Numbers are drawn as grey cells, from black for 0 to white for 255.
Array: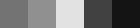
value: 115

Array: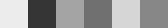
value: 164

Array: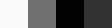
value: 50

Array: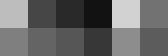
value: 141

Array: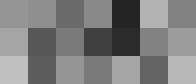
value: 179

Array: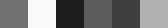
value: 113

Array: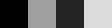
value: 37
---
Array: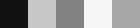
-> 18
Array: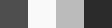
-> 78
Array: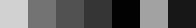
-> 209
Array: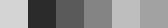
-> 212
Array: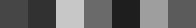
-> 70
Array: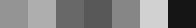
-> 148
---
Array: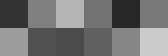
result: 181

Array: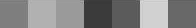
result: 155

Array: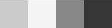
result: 136

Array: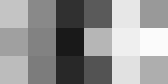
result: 48

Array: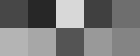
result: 216

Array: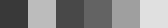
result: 72
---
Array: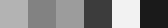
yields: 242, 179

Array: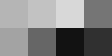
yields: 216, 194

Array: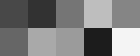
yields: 244, 190

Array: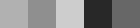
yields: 205, 177

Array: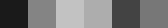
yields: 194, 173

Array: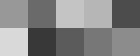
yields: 217, 196
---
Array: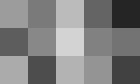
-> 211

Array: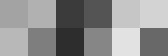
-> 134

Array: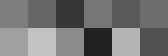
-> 33

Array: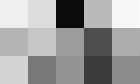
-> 156

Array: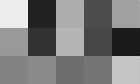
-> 181

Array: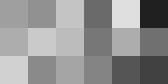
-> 119
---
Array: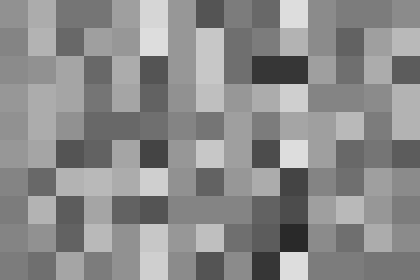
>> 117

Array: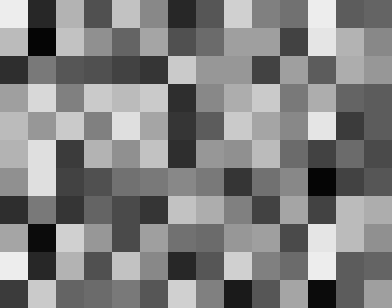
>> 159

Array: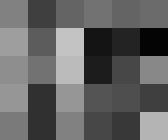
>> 180

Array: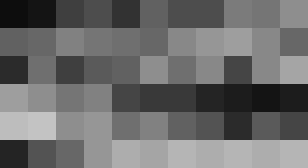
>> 181

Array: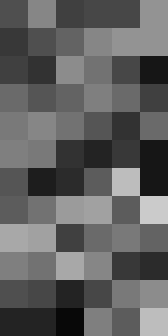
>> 189

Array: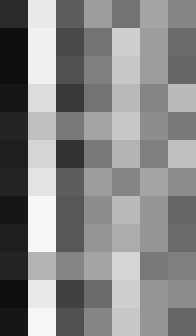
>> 101

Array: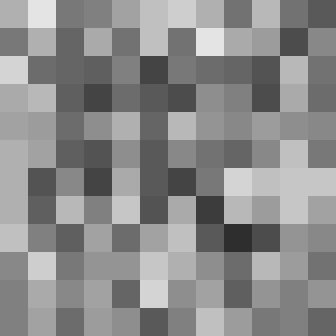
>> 101
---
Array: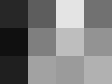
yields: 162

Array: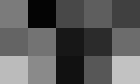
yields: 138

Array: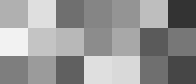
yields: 155

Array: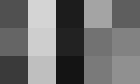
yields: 191

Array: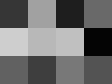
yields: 62

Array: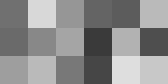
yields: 186
